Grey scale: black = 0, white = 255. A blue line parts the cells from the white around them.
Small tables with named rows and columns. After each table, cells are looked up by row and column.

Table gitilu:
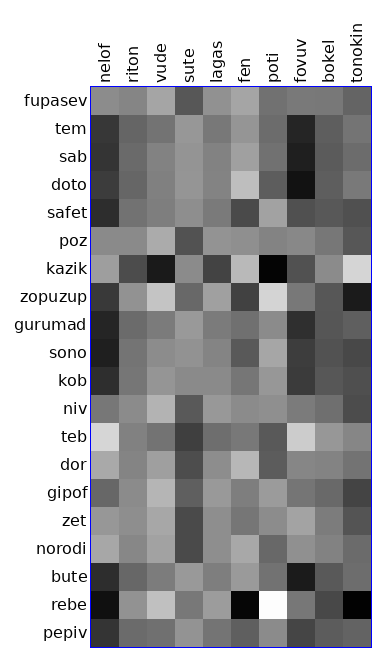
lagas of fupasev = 145
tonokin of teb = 134
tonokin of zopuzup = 27
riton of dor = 132
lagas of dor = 141
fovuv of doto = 18

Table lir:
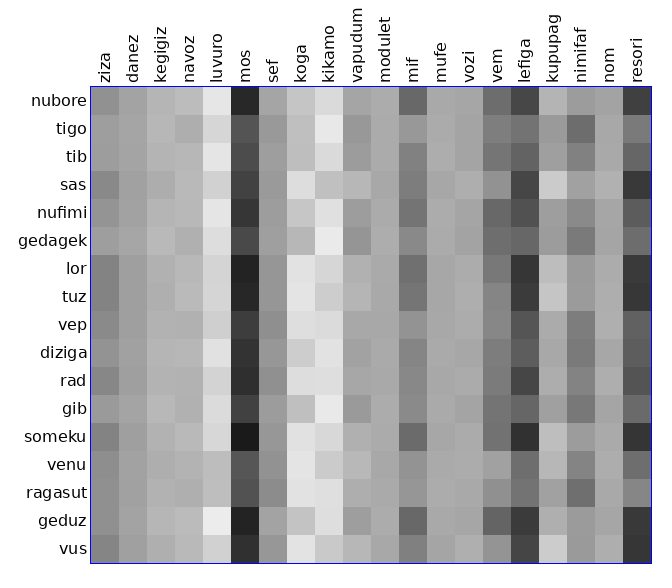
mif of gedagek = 137
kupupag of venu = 183
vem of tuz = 133
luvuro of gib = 219
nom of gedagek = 165
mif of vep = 147
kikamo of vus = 201
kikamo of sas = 192
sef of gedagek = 159
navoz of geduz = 187
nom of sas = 177
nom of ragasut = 169
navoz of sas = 185

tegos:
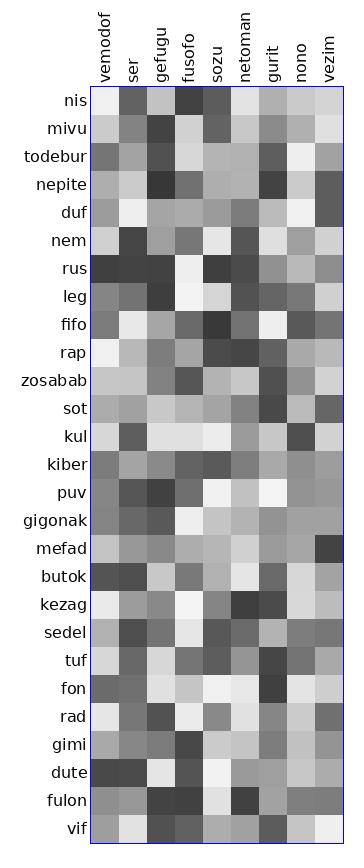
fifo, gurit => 238
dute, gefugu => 229
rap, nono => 169
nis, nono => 202
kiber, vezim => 157
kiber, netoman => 126
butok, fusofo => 121
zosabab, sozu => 179
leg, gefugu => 62
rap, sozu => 75
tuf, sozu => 93
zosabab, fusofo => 86
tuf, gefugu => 215
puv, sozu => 241
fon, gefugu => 224
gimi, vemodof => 169
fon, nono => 228
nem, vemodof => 208
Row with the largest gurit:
puv

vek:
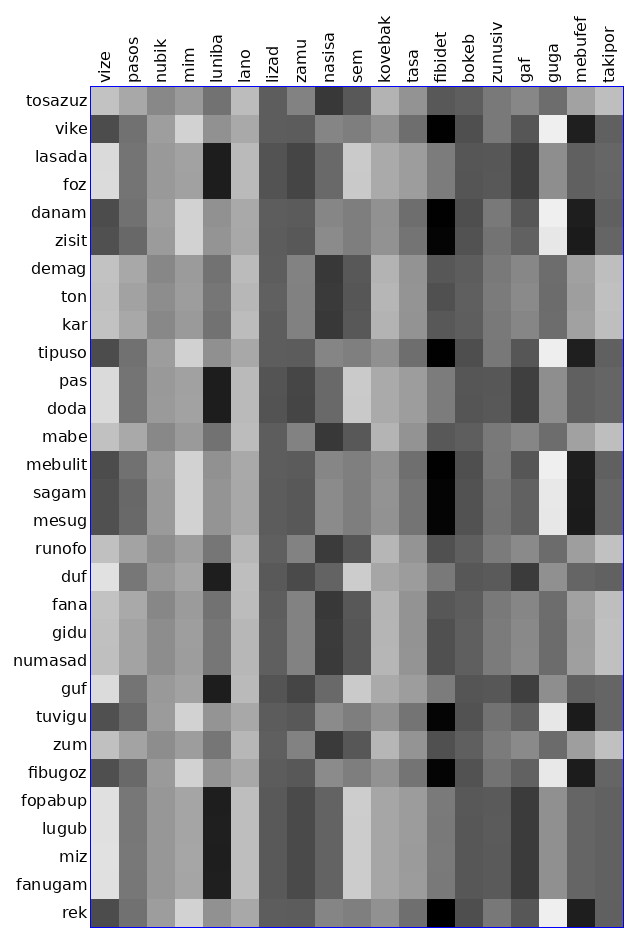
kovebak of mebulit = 145
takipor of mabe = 190
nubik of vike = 158
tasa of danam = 110
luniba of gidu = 118
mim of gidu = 158
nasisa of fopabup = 99
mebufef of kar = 161
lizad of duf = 89
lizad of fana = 93
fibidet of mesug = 4
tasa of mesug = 116

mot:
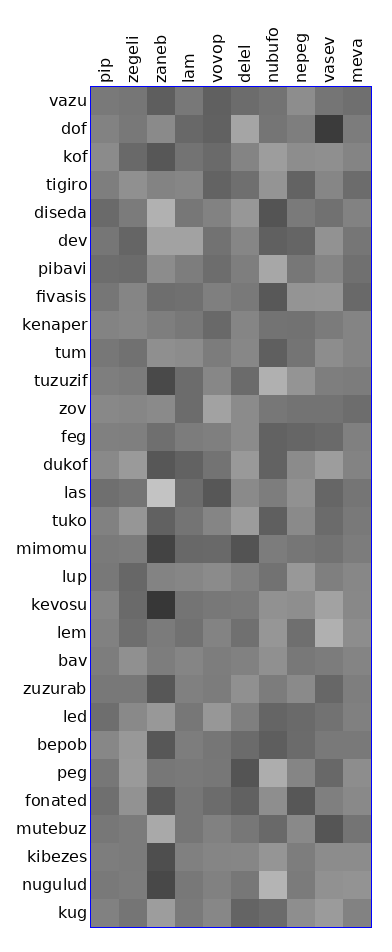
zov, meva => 109
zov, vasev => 115
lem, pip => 129
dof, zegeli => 120
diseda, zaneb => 177
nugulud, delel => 119
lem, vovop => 131
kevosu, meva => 136
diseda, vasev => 113
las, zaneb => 195
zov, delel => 139
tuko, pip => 129
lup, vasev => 127
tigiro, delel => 111
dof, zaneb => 138
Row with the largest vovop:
zov

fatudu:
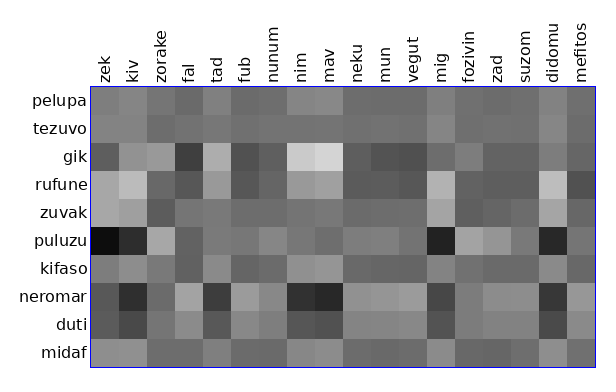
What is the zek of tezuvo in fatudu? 131
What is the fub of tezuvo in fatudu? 112
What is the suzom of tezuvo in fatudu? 112
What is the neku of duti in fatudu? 132
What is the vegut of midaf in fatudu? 108
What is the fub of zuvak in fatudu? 109
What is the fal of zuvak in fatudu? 117
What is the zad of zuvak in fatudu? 101
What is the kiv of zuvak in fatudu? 159
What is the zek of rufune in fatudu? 167
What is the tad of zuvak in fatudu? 121
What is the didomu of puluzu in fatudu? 40
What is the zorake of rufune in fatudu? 104
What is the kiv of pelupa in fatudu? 133
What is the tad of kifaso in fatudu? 138
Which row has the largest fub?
neromar

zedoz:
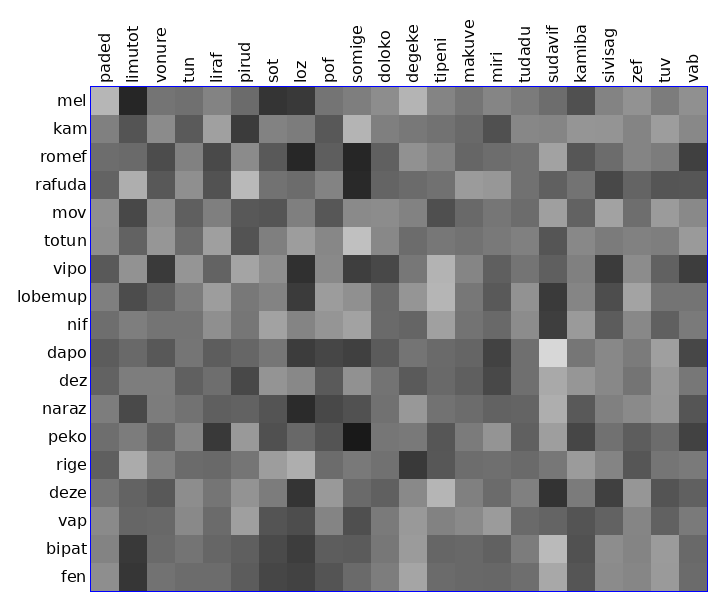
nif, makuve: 115
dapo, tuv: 159
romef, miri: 109
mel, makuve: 117
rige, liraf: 105
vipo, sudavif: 95
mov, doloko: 140
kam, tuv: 157
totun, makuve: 114
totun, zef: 129
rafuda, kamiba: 115
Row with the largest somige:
totun

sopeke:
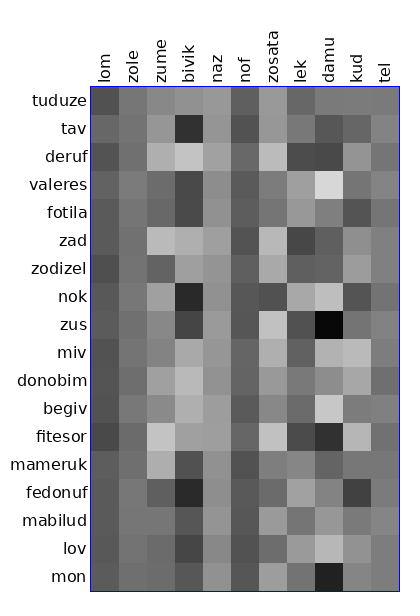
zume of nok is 160
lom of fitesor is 73
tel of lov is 125
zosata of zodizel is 169
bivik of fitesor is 160
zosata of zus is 193
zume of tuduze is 136
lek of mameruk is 134
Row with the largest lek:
nok

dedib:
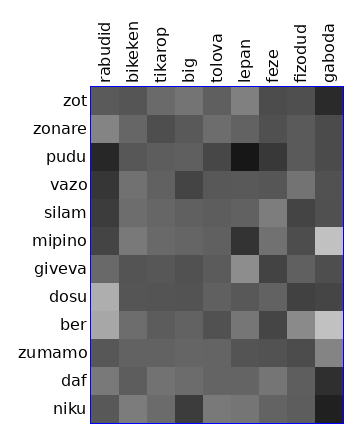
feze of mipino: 113
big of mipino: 101
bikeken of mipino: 121
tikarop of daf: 114
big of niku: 60
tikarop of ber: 92
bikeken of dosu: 85
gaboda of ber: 193
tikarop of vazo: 97
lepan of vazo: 89
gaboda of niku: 32
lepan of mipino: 51
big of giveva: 81
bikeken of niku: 124
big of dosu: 83
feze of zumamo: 82
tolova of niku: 121
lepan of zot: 128
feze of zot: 76
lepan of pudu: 23
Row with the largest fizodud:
ber

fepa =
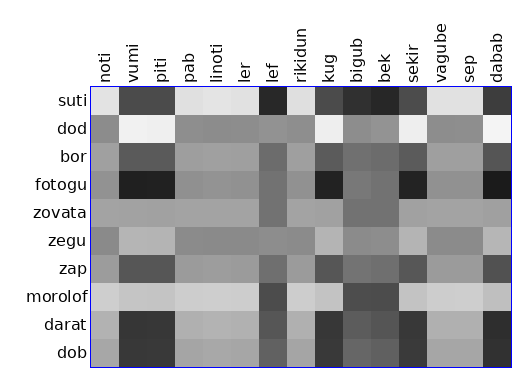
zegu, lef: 141
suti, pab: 224
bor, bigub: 112
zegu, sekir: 180
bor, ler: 159
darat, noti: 178
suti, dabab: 61
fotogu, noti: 146
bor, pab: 158
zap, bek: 111
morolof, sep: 206

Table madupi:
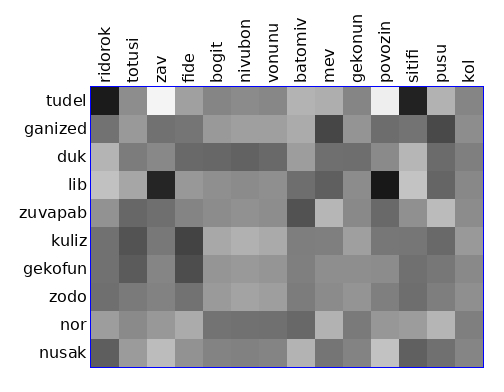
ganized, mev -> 70
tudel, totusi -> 141
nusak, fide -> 146
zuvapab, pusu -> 187
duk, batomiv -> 157
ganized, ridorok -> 114
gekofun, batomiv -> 127
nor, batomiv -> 104
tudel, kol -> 133
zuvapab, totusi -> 103
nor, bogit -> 115
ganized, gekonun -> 148
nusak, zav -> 188
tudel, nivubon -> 139
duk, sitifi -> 182
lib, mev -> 95
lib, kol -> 136
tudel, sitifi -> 34

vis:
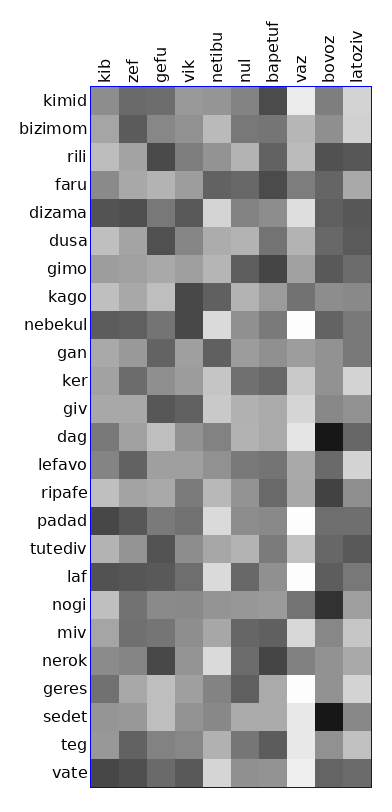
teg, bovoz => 145
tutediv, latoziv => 89
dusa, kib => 191
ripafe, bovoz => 66
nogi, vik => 137
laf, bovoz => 93
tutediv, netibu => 167
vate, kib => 71
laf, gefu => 89
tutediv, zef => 148
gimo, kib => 157
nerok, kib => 139
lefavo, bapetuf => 116

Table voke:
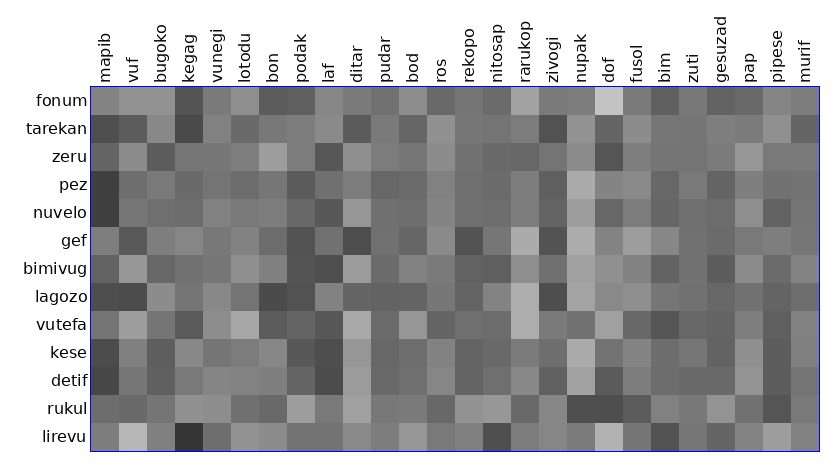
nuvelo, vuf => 118
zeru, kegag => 118
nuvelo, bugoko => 111
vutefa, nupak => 114
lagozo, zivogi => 78
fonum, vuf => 146
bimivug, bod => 129
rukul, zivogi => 135
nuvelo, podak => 104
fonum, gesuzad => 98
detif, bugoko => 96
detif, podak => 100
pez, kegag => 106
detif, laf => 76

